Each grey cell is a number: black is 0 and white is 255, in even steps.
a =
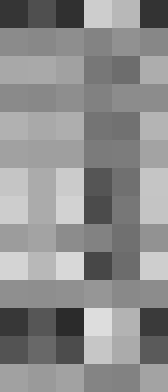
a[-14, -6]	53
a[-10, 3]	116
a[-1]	[161, 154, 162, 132, 130, 163]
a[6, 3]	85
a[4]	[177, 169, 174, 116, 113, 180]
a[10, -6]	143
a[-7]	[205, 171, 210, 75, 119, 196]
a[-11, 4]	140
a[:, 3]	[205, 131, 119, 129, 116, 123, 85, 75, 130, 71, 150, 221, 198, 132]
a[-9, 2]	159
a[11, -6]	55
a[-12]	[168, 169, 161, 119, 109, 173]
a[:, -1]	[51, 135, 173, 140, 180, 163, 197, 196, 146, 206, 140, 58, 90, 163]
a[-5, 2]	216
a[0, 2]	48
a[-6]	[156, 163, 140, 130, 112, 146]
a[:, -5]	[79, 136, 169, 136, 169, 159, 171, 171, 163, 184, 142, 86, 104, 154]

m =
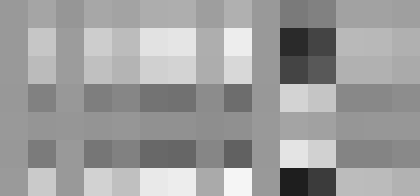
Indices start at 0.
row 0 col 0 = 153
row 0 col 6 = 174
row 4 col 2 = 150
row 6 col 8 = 245
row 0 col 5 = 173
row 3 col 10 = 211
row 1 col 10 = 42
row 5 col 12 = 132
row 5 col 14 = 137
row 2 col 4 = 180
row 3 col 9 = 152
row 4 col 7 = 142
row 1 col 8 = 237
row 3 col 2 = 152
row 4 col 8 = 144
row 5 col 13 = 132
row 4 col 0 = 153
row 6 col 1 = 202
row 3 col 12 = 136
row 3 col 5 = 115
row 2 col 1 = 187
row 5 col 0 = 152
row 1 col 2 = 156
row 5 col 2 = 153
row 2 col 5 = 208
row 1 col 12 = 185
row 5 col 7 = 134
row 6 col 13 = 187
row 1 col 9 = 153
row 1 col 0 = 153

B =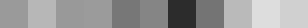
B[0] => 154
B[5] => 133
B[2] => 153

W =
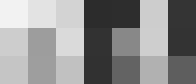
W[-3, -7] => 242
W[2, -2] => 177
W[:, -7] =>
[242, 205, 197]
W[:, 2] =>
[211, 218, 193]
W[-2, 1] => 157
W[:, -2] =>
[205, 206, 177]
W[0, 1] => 227

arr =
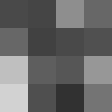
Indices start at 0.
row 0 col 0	73
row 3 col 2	49
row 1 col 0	103
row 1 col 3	80
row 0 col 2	142

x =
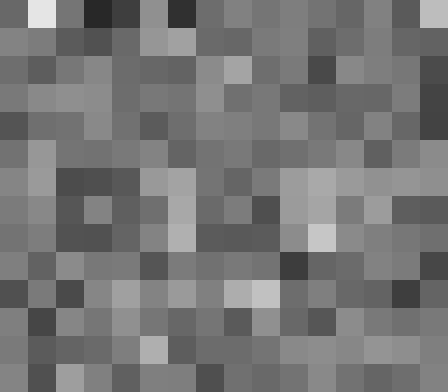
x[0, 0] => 104
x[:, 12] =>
[102, 109, 136, 104, 102, 136, 154, 123, 138, 107, 104, 140, 135, 114]
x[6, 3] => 79
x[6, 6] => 163
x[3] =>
[121, 137, 143, 140, 109, 120, 116, 143, 112, 120, 98, 94, 104, 103, 124, 68]
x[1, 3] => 81
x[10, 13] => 99
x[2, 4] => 108
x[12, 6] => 93
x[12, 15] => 127
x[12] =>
[122, 91, 100, 106, 126, 175, 93, 108, 108, 116, 137, 141, 135, 148, 142, 127]
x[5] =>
[114, 151, 116, 114, 121, 131, 100, 115, 121, 105, 112, 121, 136, 96, 123, 139]
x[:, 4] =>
[62, 105, 108, 109, 113, 121, 88, 95, 100, 122, 160, 144, 126, 96]
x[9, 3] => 120
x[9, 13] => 130
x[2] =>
[110, 93, 119, 135, 108, 103, 99, 139, 164, 110, 122, 73, 136, 126, 119, 75]
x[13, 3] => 128
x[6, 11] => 169
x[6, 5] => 153
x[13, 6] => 126
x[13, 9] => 105
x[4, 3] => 137
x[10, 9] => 193
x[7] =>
[123, 136, 86, 131, 95, 111, 168, 106, 124, 79, 155, 165, 123, 156, 94, 90]
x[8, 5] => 131

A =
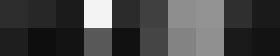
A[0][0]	45
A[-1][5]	69
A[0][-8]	27
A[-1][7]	144
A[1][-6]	17

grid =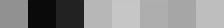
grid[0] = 145
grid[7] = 190
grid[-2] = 166
